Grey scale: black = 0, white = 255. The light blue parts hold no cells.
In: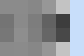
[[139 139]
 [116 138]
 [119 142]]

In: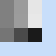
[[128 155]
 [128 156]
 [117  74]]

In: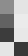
[[141 228]
 [ 98 235]
 [ 60 232]]

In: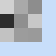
[[209 169]
 [ 45 143]
 [194 156]]

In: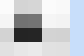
[[251 212]
 [245 114]
 [211  36]]

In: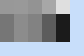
[[152 153]
 [118 140]
 [118 140]]

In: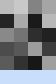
[[188 200]
 [ 37 170]
 [137 116]]

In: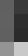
[[96 57]
 [97 46]
 [96 43]]

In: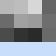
[[184 189]
 [107 161]
 [ 75  50]]
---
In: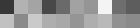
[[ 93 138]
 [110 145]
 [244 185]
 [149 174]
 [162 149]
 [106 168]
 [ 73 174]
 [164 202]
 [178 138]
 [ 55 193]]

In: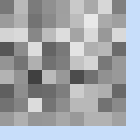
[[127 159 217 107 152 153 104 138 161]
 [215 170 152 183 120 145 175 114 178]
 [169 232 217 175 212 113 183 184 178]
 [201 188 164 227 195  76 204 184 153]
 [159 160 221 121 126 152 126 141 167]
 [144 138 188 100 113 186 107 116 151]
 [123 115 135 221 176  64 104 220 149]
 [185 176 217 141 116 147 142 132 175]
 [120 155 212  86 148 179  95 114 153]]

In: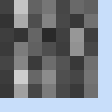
[[ 96 113  62  71 111 116 111]
 [105  56 151 146  56  70  57]
 [ 70  72  64  61  84  79  73]
 [118 131  41  78 109 140 123]
 [ 99  78 101  97  58 103  70]
 [196 170  52 124 134 205 160]
 [ 66  51  62  58  69  60  55]]

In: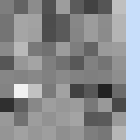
[[191 180 180 157 146 142 106  72 153 182]
 [ 85 140 139 154 116 129  34 153  90 119]
 [ 66 156 156 100 129 127  87 120  88 126]
 [ 91 135 133 126  88 130  65 156 164 150]
 [157  90  90 156 113 138 162 151 156 143]
 [ 82  76  77 113 127 129 122 158 146 158]
 [140 162 160 121 164 136 194 136 157 151]
 [ 99 165 165 185 151 131 241  95 113 161]
 [126 116 116 138  86 134 131  47 153 149]]

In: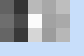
[[190 169 183]
 [168 162 156]
 [185 251 214]
 [ 52  74  56]
 [ 98 110 101]]

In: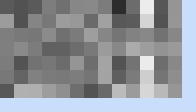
[[149 150 135 154 136 142 150]
 [ 87  83 114 147 109 117 185]
 [236 212 136 157 235 206 214]
 [108  91 130 171 115 123 155]
 [ 44  88 117 136  83  95 187]
 [124 161 134 155 164 163 105]
 [137 106 158 121 109 117  83]
 [135 152 123 109 149 125 110]
 [112 156 112  97 108 121 143]
 [125 120 139  97 119 123 157]
 [ 90 133 119 124 114 129 175]
 [ 82  81 121 138  83 100 176]
 [ 90 156 126 127 124 120  87]]

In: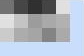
[[224 177 170]
 [ 68 169 132]
 [ 48 156 165]
 [ 70 196 172]
 [114 224 203]]

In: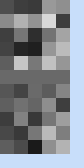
[[143  61 164 187 150 105 133  62 158 126 179]
 [153 216 115 150 193 105  92 142 118 186 143]
 [ 58 146  46  31 120 105 106 101  56 119  26]
 [ 62 177 118  37 197 105  68 113 130  57  75]
 [ 78 138  63  67  94 105  86  95  61  72  94]]
